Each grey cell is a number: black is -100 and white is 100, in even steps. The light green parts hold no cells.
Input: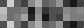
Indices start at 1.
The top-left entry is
-37
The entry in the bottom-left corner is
-37
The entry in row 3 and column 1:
37
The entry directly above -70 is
-81
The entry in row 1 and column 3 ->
-25
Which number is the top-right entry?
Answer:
-49
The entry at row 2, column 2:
-13
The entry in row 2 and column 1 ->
49
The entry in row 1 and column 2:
62

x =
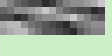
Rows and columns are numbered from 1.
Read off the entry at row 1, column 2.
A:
1
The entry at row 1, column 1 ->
22
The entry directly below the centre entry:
-43
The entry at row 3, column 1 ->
-43
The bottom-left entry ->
22
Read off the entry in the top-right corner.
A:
57
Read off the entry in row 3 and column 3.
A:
-67
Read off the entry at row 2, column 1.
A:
-20
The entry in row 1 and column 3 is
-20
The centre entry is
11
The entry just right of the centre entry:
22
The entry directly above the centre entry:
34
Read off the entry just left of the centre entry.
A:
11

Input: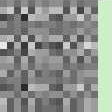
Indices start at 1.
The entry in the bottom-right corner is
22
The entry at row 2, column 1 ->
34
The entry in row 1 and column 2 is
12
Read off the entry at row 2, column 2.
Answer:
58
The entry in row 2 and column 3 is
-35
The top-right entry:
-1
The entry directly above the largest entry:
34
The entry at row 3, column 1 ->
-45
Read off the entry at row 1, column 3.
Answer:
-13
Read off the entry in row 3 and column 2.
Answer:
-24
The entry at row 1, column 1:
-1
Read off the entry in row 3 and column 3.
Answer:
-1
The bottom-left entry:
34

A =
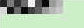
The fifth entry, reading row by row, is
88
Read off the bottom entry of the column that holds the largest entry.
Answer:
-49
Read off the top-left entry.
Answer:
-72
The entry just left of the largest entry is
-15
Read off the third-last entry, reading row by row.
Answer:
20

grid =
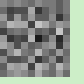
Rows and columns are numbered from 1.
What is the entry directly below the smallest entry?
-15
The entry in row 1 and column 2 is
-5
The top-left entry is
8
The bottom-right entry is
-15
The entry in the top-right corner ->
-5
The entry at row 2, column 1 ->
-15
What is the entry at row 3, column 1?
21
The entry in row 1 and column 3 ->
8
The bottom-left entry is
-15
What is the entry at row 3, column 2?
-38
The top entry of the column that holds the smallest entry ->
8
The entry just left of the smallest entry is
42
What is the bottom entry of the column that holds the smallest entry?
32
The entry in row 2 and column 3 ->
-38
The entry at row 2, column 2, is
-48

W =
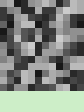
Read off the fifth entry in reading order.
13
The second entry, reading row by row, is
35
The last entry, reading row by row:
-45
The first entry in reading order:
23
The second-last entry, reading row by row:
-68
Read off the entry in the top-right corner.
35
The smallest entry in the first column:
-81
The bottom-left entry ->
-22
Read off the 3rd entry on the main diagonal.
23
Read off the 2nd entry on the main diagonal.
2
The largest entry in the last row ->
47
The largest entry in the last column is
47
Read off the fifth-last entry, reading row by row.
-33
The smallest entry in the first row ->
-81

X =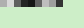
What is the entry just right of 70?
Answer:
-25
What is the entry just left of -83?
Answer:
-72

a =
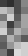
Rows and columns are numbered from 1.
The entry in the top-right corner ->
5
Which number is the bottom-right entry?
62
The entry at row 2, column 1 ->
49
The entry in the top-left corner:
-51
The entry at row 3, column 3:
-29
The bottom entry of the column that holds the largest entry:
72
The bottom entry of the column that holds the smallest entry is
-51
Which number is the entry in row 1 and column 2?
-63
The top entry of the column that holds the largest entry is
-40
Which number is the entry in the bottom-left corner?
-7
